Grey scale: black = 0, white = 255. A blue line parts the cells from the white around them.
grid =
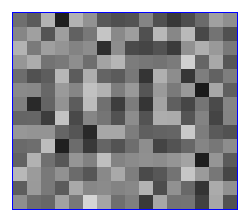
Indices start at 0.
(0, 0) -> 111
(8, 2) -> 148
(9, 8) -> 110
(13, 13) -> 65
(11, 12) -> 198
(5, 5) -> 193
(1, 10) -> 184
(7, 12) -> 85
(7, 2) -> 61
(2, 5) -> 141
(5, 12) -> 153
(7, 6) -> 117
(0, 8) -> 83
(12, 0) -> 93
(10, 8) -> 139
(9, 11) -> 83
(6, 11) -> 95
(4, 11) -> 141
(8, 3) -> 101
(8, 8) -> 125
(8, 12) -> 201
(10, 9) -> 144
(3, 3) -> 121
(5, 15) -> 95
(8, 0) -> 151
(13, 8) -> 127
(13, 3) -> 162
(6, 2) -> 100
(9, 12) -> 103
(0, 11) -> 56
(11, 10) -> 87
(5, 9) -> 85
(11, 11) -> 115
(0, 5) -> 146
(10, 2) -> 112
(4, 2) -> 93
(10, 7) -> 131
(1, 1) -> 160

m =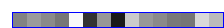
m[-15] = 131
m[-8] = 26
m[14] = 187
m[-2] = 217
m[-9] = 151

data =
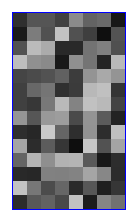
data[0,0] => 47
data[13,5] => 28
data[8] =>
[46, 39, 201, 101, 46, 147, 45, 191]
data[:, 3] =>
[65, 194, 41, 25, 97, 48, 185, 157, 101, 54, 178, 128, 102, 73]
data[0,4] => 139
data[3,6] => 36
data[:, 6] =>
[106, 15, 128, 36, 169, 192, 185, 91, 45, 82, 24, 135, 31, 133]
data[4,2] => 82
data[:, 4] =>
[139, 81, 41, 144, 60, 59, 131, 74, 46, 14, 180, 131, 42, 194]
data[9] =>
[165, 44, 92, 54, 14, 199, 82, 164]
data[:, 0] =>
[47, 26, 81, 190, 69, 64, 64, 149, 46, 165, 100, 41, 195, 44]
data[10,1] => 180
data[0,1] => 85
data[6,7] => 67
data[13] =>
[44, 88, 98, 73, 194, 28, 133, 113]
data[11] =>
[41, 39, 129, 128, 131, 165, 135, 44]
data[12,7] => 54

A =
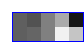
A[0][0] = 95
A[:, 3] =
[170, 241]
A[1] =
[95, 101, 128, 241, 197]

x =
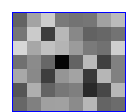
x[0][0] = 99
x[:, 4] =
[115, 136, 155, 99, 163, 127, 139]
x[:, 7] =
[187, 115, 207, 129, 129, 183, 108]
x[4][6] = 182
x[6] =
[103, 128, 160, 161, 139, 183, 100, 108]
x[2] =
[215, 167, 193, 180, 155, 122, 113, 207]
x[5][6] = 71
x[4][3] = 149
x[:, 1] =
[163, 203, 167, 139, 137, 175, 128]
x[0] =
[99, 163, 204, 122, 115, 118, 161, 187]
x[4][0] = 168
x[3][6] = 64
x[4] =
[168, 137, 62, 149, 163, 56, 182, 129]
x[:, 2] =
[204, 61, 193, 103, 62, 99, 160]

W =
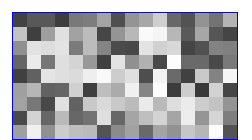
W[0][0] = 66
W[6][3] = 224
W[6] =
[162, 119, 72, 224, 98, 201, 217, 201, 187, 235, 185, 222, 235, 205, 195, 148]
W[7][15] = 126
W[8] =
[159, 240, 144, 204, 190, 186, 83, 139, 162, 105, 164, 146, 198, 182, 252, 83]
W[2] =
[144, 226, 221, 227, 123, 188, 132, 75, 72, 227, 209, 216, 69, 81, 131, 128]
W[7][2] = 102
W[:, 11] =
[104, 183, 216, 253, 106, 60, 222, 165, 146]
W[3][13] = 105
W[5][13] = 57
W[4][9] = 78
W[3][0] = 101
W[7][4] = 103
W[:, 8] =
[148, 184, 72, 144, 223, 240, 187, 165, 162]
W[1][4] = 162
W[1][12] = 89
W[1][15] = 69
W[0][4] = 121
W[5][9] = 133
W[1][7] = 148
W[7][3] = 186
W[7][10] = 211
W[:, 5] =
[125, 188, 188, 152, 238, 63, 201, 114, 186]
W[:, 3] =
[61, 224, 227, 223, 223, 101, 224, 186, 204]
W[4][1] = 97
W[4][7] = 205
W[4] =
[64, 97, 228, 223, 219, 238, 249, 205, 223, 78, 243, 106, 65, 201, 131, 246]
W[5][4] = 208

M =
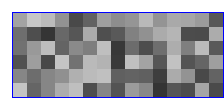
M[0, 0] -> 163
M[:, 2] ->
[187, 53, 189, 72, 134, 134]
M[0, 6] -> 159
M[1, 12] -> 76
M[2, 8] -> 108
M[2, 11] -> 173
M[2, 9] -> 77
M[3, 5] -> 186
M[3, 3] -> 196
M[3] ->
[81, 158, 72, 196, 114, 186, 179, 58, 192, 163, 86, 194, 84, 101, 159]
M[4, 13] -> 73
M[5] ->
[196, 101, 134, 173, 191, 78, 134, 83, 155, 136, 52, 86, 77, 165, 74]
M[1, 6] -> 79
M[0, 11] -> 169
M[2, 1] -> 153
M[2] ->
[113, 153, 189, 100, 138, 126, 191, 56, 108, 77, 110, 173, 127, 187, 89]
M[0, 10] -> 148
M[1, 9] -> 145
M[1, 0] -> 110
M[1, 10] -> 171
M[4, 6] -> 192
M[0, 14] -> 87
